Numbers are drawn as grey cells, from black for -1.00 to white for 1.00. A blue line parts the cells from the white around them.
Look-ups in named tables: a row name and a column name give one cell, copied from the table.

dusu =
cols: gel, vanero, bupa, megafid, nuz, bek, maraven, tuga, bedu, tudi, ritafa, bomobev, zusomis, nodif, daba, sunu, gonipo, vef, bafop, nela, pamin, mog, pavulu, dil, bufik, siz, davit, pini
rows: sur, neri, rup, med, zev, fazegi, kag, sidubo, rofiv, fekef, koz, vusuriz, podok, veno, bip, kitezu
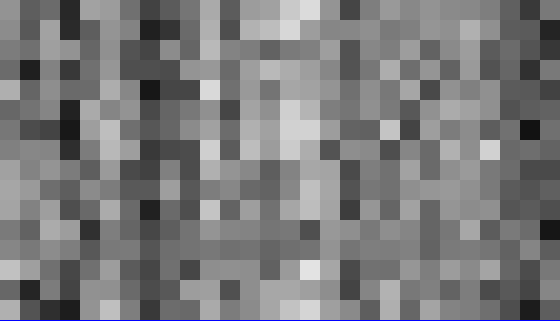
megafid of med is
-0.56
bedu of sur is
-0.29
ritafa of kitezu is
0.33
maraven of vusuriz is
-0.21
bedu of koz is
-0.17
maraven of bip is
-0.17
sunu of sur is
0.72
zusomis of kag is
0.38
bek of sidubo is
0.44
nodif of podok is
-0.21
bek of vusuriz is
-0.01
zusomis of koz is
0.24
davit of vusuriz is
-0.15
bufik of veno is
0.29

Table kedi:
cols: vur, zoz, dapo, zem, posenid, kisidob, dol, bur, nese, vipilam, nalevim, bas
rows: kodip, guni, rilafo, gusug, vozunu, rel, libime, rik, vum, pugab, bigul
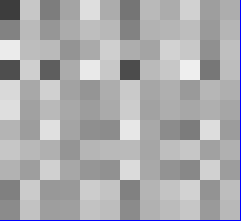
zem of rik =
0.17
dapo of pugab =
0.19
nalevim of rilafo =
0.13
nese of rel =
0.36
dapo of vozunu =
0.63
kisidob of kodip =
0.35
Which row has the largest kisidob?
rilafo

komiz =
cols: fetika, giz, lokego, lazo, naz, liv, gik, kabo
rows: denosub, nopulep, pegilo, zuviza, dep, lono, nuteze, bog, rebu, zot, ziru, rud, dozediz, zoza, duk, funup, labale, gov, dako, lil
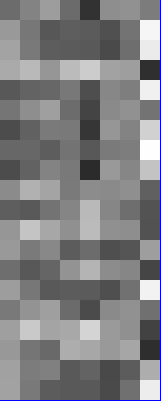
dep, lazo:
-0.06
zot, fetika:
0.09
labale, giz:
0.58
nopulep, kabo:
0.93
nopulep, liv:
-0.37
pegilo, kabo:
0.84
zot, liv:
0.08
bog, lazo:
-0.10

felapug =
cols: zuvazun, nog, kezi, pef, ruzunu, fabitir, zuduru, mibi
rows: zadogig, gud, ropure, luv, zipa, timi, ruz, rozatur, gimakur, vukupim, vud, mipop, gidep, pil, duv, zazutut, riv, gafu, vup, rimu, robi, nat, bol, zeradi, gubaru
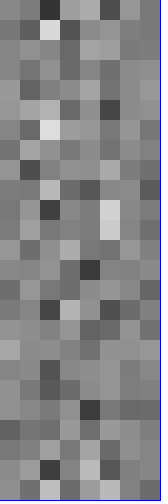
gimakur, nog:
-0.39
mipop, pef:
0.01
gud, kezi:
0.70
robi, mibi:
-0.16
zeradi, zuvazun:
0.09
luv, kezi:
0.14
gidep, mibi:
0.00
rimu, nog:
-0.05
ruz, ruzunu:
0.18
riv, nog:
0.11
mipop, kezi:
-0.06
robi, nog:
0.06
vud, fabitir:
0.64
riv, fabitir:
-0.17
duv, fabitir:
0.16
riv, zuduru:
0.15
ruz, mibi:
-0.07
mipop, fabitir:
0.59
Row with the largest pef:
zazutut

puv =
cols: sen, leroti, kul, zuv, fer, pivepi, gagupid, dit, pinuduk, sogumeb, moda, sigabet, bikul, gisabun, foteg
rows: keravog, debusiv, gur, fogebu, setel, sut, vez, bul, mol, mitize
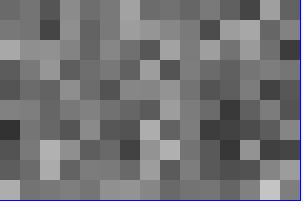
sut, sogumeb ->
-0.03
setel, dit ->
0.04
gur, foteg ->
-0.53
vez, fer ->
0.08
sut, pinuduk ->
0.23
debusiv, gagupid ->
0.23
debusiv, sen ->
-0.06
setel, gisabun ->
-0.48

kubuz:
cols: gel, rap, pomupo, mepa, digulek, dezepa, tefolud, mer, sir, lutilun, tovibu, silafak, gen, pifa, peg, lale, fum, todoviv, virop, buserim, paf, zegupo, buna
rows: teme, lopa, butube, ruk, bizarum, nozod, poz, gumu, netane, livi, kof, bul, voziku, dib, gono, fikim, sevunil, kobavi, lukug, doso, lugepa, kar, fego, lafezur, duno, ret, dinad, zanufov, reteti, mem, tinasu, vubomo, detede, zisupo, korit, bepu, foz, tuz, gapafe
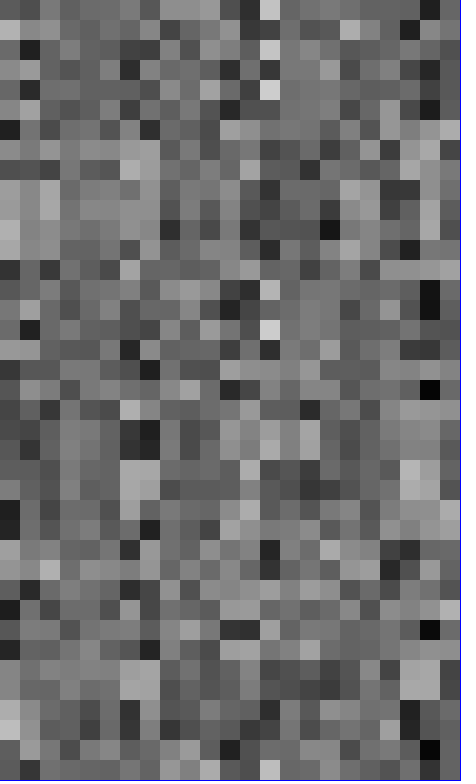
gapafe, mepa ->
-0.18
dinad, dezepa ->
-0.30
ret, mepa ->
-0.15
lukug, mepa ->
-0.05
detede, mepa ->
-0.09
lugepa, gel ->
-0.46

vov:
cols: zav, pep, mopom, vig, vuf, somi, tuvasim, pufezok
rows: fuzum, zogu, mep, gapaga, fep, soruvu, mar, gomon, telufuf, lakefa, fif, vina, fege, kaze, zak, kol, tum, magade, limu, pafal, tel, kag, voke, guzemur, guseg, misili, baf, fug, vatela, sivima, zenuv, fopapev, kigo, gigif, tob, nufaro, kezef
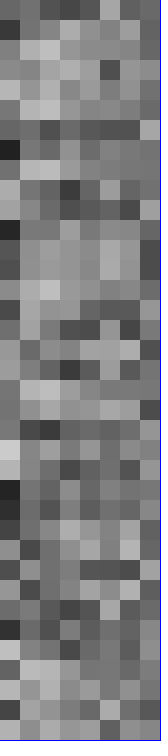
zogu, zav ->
-0.55
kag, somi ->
-0.23
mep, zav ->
0.00
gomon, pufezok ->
-0.10
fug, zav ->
0.12
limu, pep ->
-0.01
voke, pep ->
0.05
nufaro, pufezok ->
-0.31
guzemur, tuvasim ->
-0.35
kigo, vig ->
-0.43
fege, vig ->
0.16
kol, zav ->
-0.42
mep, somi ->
0.08
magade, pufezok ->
-0.37
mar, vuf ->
-0.31
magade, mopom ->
0.10
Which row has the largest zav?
voke

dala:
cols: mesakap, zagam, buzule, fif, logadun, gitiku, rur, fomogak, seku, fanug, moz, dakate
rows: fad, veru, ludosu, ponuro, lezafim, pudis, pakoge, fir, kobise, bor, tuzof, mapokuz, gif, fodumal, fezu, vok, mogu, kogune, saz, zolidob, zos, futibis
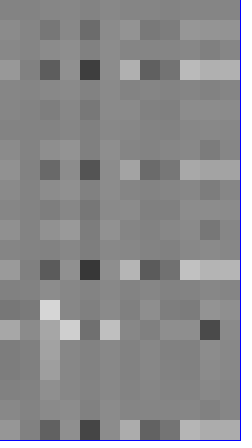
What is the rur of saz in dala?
0.02
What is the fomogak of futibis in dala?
-0.23
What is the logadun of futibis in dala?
-0.46
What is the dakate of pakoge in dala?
0.06
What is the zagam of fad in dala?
0.03
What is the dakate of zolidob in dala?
0.05

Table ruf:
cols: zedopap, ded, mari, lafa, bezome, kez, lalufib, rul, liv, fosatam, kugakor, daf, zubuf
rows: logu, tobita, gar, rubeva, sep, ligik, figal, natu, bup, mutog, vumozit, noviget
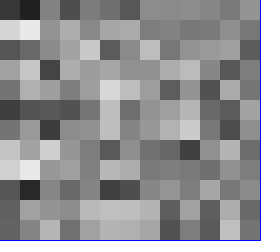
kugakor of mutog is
0.31
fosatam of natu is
-0.50
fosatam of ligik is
0.42
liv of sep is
-0.27
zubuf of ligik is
0.28
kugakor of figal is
-0.06
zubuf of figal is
0.12
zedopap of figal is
-0.09
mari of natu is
0.62

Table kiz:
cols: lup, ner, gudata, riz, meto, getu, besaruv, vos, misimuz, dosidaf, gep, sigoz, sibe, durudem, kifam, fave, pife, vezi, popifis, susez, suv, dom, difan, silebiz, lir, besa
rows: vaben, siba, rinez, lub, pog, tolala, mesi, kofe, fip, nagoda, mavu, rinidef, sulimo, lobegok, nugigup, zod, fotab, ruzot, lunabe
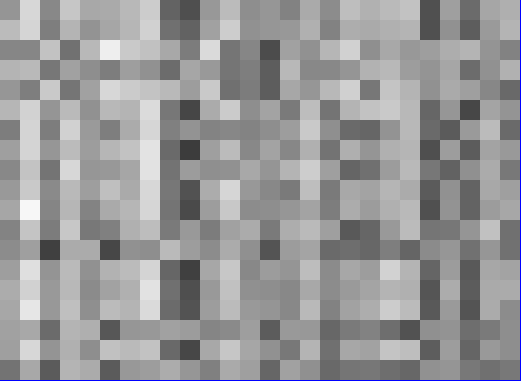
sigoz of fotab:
0.08
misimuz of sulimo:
0.46
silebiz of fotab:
-0.14
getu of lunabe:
-0.29
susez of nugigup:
0.41
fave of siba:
0.38
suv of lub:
0.23
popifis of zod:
0.36
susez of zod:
0.60
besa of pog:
-0.18
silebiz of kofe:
-0.28
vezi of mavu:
0.35
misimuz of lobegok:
-0.20
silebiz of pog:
0.25

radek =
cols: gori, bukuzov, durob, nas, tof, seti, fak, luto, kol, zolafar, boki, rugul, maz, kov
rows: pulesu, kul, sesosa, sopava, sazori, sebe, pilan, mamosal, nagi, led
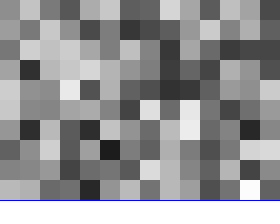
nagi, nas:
-0.47
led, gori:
0.45
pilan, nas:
-0.29
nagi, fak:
-0.30
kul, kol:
-0.27
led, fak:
0.46
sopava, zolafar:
-0.21
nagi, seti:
-0.08
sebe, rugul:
-0.46
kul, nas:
0.13
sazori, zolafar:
-0.55
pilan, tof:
-0.64
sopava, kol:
-0.52
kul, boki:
0.59
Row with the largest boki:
kul

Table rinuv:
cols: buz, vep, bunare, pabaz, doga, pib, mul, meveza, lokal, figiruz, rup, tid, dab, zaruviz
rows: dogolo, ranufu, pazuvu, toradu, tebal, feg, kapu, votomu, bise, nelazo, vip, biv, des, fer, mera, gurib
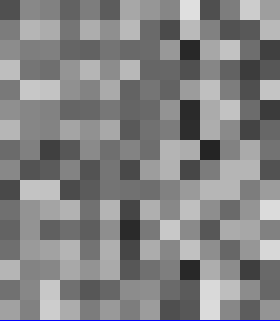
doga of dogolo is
-0.02
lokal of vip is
0.07
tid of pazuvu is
0.52
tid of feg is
0.52
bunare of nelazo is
0.52
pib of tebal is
0.33
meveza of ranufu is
-0.17
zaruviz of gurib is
0.16
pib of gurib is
0.20
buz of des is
-0.13
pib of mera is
-0.20
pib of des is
0.37
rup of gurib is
0.72
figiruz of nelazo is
0.21
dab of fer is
-0.51
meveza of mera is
0.11
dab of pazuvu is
-0.14
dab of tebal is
-0.38
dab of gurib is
-0.27
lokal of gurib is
-0.38

